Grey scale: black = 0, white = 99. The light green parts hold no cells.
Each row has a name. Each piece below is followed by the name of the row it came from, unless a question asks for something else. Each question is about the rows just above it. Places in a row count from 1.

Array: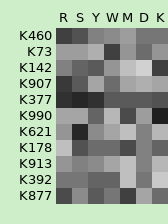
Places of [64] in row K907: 3 5 7
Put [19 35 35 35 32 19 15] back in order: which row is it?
K377

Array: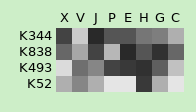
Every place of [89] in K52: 4 5 8
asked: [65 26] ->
K838
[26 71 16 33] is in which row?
K838
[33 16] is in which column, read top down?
E
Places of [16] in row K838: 5

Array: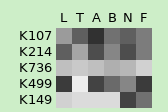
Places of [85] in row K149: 2 3 4
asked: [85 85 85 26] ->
K149
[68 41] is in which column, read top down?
B

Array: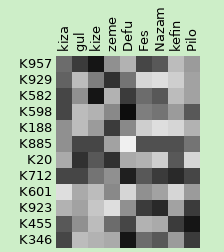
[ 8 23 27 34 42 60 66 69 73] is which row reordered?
K346
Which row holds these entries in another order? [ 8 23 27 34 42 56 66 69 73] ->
K455
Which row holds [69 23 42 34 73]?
K582
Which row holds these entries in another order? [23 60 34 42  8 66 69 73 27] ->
K346
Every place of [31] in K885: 6 7 8
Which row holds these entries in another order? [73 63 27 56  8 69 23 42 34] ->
K582

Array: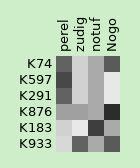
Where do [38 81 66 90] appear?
K291
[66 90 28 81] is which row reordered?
K597
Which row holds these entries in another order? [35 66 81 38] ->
K74
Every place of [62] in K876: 1 2
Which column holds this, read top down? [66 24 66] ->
notuf

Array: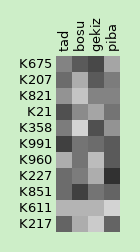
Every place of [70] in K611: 1 2 3
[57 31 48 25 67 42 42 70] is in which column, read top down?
tad
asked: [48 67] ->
K227
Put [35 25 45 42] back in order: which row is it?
K991

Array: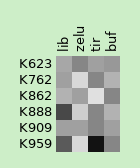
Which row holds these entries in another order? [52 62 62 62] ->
K909
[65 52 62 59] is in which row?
K623
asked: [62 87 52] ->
K862
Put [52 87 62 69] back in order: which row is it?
K862
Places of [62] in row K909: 1 2 4

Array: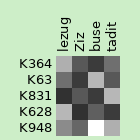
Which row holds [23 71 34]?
K63
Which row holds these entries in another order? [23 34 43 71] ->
K63
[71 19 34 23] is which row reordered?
K831

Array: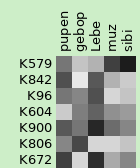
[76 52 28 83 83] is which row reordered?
K806
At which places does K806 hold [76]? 5
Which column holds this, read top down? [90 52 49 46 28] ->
gebop

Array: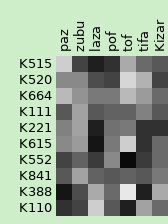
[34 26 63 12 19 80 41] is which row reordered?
K110
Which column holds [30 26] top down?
zubu
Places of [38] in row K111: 4 5
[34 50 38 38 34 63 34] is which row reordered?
K111

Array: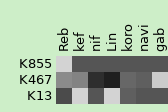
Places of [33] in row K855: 2 3 4 5 6 7
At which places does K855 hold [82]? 1
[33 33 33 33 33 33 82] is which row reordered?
K855
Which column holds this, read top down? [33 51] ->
kef
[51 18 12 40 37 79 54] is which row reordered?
K467
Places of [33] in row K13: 3 6 7

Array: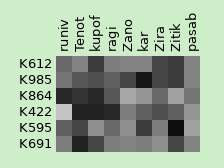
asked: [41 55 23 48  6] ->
K595
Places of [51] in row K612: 2 5 6 9
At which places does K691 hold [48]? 1 4 6

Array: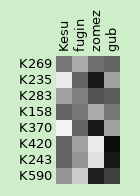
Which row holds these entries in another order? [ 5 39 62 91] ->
K420
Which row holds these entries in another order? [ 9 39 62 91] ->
K235
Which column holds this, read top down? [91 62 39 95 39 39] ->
Kesu
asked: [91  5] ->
K420
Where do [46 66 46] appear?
K158
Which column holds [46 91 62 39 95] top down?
Kesu
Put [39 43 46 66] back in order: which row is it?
K269

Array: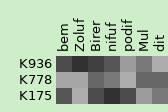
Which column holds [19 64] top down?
Zoluf
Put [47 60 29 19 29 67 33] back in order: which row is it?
K175
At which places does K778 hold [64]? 1 2
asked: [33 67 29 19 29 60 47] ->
K175

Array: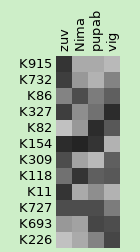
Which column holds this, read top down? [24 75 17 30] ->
zuv
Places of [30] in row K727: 1 2 3

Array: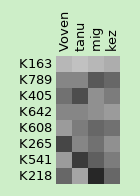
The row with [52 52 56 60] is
K642
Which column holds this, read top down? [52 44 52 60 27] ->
Voven
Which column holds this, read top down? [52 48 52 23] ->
tanu
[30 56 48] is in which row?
K405
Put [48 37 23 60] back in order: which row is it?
K541

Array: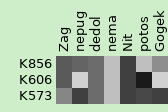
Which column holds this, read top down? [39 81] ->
nepug
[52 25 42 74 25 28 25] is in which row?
K573
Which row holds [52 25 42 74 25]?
K573
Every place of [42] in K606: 3
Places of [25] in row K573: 2 5 7
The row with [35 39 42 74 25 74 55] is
K856
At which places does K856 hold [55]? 7

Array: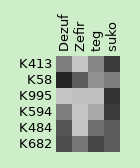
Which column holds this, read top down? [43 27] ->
teg
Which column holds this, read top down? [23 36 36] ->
suko
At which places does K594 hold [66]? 3
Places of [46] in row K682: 2
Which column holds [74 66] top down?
teg
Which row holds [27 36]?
K682

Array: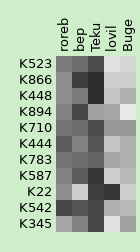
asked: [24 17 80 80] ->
K866
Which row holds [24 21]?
K22
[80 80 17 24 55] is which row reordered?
K866
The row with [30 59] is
K710
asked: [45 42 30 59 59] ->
K710
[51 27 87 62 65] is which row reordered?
K345

